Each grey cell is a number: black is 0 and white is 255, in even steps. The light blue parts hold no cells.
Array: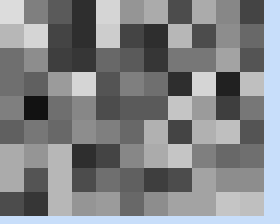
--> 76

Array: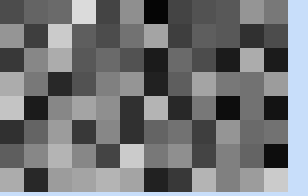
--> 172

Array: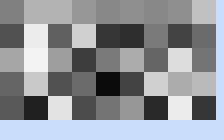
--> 89

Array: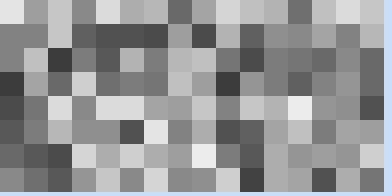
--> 137

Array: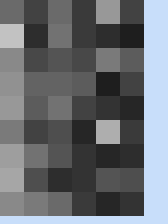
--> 137
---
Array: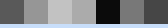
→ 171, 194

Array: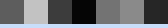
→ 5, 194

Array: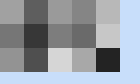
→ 125, 214

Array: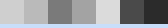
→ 163, 219

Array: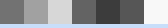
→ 99, 248

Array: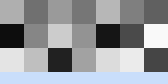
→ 147, 249
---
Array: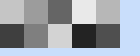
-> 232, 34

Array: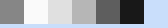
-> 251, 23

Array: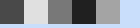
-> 225, 31

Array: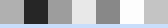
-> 253, 38

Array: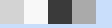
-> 248, 58

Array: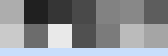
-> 233, 32
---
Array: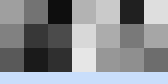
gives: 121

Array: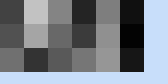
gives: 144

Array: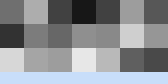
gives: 207

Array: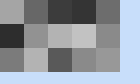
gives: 194

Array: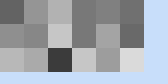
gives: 164

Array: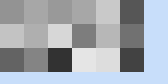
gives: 183

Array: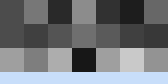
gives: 64

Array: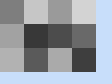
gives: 76

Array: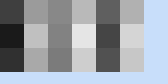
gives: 69

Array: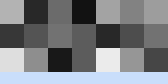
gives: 77
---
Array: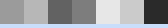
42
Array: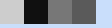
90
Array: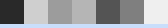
239
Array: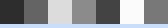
120
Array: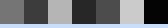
4
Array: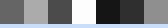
143
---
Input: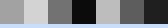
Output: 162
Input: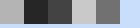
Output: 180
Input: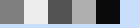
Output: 126
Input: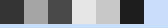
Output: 52
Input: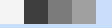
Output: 243
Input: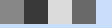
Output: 135
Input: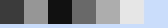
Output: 59
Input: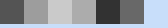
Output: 84
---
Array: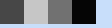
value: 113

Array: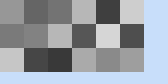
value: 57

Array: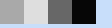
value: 103

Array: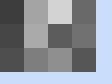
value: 142

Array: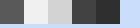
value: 211

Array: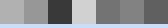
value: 56

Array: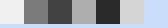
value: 66

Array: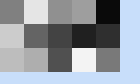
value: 80
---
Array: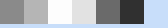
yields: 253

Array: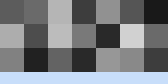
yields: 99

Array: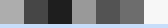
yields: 30

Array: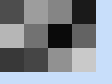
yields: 145

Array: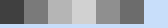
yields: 181

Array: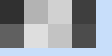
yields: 195
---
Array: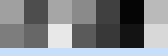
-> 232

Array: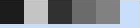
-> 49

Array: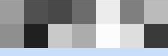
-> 201

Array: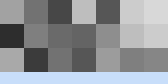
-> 114

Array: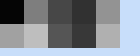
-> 85

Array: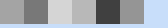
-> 213

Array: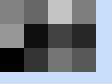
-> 117

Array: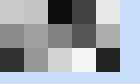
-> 210
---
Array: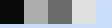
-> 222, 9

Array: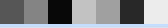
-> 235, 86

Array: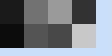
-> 51, 12

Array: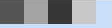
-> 200, 85

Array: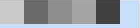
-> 65, 202

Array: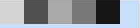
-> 22, 212

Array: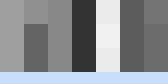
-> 116, 159
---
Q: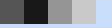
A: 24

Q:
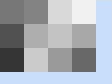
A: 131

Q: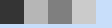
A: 182

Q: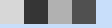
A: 53

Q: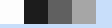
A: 28

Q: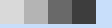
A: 180

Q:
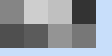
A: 206
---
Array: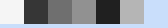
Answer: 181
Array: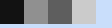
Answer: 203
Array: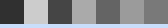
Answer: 121
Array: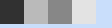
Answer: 227
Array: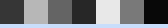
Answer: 8
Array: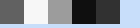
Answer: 49
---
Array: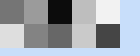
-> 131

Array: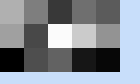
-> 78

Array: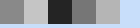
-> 197

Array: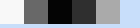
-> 104

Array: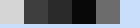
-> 62

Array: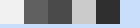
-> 96

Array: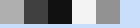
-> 64
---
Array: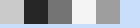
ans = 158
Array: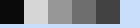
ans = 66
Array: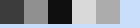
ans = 172
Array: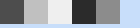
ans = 140
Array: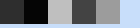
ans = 156
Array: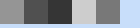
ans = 120
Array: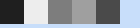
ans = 74
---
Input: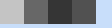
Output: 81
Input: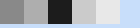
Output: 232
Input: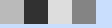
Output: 131
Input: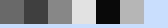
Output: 183
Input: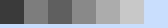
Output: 199
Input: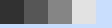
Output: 226
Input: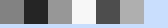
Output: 175
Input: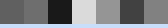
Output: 129
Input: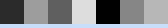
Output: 183
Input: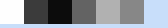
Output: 135
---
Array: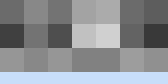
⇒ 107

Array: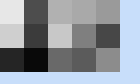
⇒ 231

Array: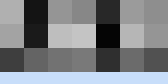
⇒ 176

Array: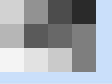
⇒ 209

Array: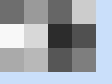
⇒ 110

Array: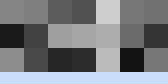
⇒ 133

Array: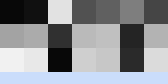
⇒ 8

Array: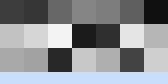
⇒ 60
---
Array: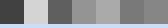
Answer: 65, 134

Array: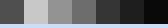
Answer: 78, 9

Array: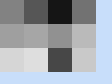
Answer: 130, 201

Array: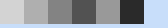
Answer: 211, 42

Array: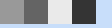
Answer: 153, 52

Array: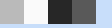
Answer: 186, 89

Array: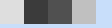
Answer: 222, 192
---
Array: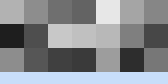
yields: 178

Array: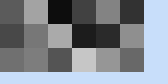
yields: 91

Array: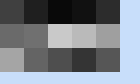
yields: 64

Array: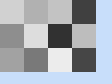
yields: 209

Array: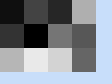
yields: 15

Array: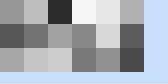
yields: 150
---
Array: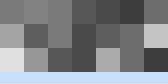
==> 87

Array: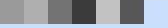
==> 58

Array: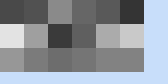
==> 102

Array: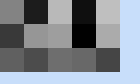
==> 15

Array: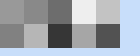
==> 238

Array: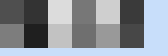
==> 119

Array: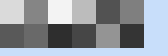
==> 188

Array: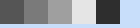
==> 229

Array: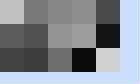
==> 141
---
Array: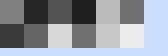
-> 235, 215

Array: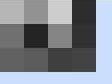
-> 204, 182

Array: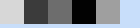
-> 215, 159

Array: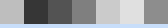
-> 224, 203

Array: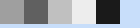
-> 237, 192

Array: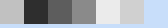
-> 235, 208

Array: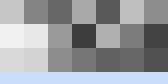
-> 240, 232

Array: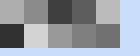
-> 210, 187
